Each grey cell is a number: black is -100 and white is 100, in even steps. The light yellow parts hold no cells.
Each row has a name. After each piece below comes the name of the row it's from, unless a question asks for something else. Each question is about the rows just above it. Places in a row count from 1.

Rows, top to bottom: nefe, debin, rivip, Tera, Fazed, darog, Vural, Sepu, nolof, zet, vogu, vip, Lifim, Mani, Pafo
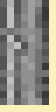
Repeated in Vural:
-21
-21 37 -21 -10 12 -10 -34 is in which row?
Sepu
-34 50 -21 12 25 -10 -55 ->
zet
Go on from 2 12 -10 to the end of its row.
-21

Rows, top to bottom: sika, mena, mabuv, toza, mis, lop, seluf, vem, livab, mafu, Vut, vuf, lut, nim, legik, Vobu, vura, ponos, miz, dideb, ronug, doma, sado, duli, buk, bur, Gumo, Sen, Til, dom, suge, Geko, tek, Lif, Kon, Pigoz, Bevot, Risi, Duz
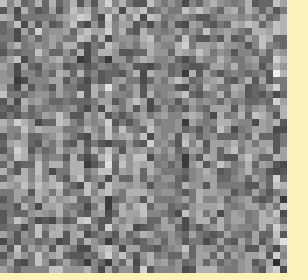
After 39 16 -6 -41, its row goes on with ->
-41 16 39 51 27 -41 27 27 -19 -19 -31 -6 4 16 51 -19 27 16 16 -19 16 4 16 -31 -31 27 -6 -41 16
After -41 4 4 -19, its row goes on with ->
4 -19 39 27 -19 39 -19 4 -31 -19 -19 -31 4 39 -41 39 16 16 -19 -6 -54 39 -31 27 -6 -31 -6 4 -6 -19 -6 4 -31 88 39

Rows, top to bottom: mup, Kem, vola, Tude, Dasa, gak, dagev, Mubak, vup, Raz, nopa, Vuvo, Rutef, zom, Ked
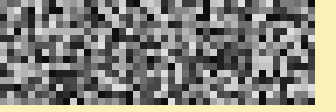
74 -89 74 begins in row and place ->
zom, 37
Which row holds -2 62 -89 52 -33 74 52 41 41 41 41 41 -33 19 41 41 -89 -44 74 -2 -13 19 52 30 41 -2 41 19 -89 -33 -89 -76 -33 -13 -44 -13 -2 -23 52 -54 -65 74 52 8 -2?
Dasa
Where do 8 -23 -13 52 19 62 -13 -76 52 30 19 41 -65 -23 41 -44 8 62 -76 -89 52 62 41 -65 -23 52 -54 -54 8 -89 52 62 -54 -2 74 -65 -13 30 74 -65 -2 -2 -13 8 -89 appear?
mup
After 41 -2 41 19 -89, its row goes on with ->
-33 -89 -76 -33 -13 -44 -13 -2 -23 52 -54 -65 74 52 8 -2

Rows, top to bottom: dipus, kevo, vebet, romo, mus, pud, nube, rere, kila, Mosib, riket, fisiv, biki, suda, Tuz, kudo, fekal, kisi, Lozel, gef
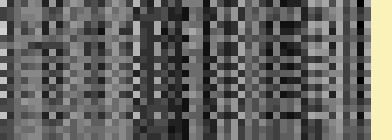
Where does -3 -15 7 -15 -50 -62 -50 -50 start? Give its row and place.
kudo, 16
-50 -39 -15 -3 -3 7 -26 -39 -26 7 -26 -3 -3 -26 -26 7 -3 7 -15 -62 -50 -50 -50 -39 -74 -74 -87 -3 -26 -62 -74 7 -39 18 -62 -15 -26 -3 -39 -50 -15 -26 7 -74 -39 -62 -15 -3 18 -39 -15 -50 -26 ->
vebet
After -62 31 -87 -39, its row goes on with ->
-74 7 31 7 -87 -26 -15 -74 -62 18 -39 7 -39 -74 7 -74 -74 -50 -26 18 -15 31 -74 31 -50 -15 -87 7

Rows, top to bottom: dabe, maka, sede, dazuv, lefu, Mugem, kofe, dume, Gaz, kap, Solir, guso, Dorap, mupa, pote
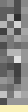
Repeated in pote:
18
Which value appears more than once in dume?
43
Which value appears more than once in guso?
18
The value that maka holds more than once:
-26

